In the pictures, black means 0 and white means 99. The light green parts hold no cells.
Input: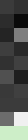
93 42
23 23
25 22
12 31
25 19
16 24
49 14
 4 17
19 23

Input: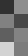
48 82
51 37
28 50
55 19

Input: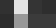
23 23 59 17
18 20 88 19

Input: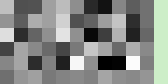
58 53 55 64 50 53 51 47 62 58 43
49 98  1  0 56 96 12 50 17 64 52
53 67 41 64 77 47 27 41 53 64 26
40 13 69 24  3 56 88 56 39 17 86
44 18 76 61 38 31 81 62 67 36 57
44 36 52  7 16 55 73 62 32 31 74

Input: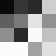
87 63 98 98
75 97 16 55
56 88 47 37
80 16 21  4

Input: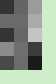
10 42 28
23 43 54
76 40 20
66 41 41
60 39 20
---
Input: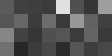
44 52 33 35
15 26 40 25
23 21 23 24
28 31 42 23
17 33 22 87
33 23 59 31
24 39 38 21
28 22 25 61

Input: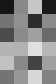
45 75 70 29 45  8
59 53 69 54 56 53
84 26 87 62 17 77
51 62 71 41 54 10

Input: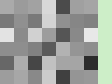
61 40 55 88 47 66
65 67 55 54 56 60
53 27 50 81 47 63
79 75 35 61 82 84
25 64 69 33 56 29
58 64 58 53 52 62
59 17 55 90 50 64

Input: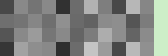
21 33 43 28
63 53 45 53
55 60 52 45
53 46 43 53
18 53 56 19
42 39 41 42
76 48 38 69
60 67 54 49
28 55 55 28
72 39 33 71
56 54 48 52

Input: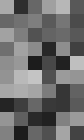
50 58 14 65 57 55 43 63 40 66
11 37 24 67 72 59 63 49 44 18
40 16 40 64 76 11 54 32 49 40
31 13 22 48 31 28 15 39 35 62
64 50 21 21 60 13 55 41 46 71
26 60 35 38 58 74 25 34 29 34

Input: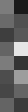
39 27 30 48 39 24 41 48
23 39 61 20 89 34 31 10

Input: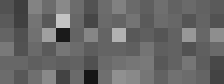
42 40 47 39 35 32
34 40 32 31 25 24
43 37 41 44 45 51
53 39 35 62 34 42
26 37 46 10 76 53
41 38 42 39 40 42
 8 31 36 52 27 32
43 41 39 39 41 42
56 44 39 69 39 50
53 46 37 34 45 41
46 47 45 37 35 37
38 34 37 33 42 43
44 38 38 38 40 38
42 46 32 59 33 41
39 36 37 40 39 38
26 28 41 55 32 35

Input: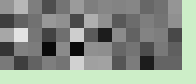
47 20 65 24 58
24 50 88 38 71
38 48 46 44 49
49  4 26 59 30
45 54 43 56 45
81  4 80 28 60
62 56 35 68 49
63 55 11 56 52
33 40 54 34 51
48 45 38 42 52
11 30 51 49 40
39 47 49 45 44
39 37 28 56 58
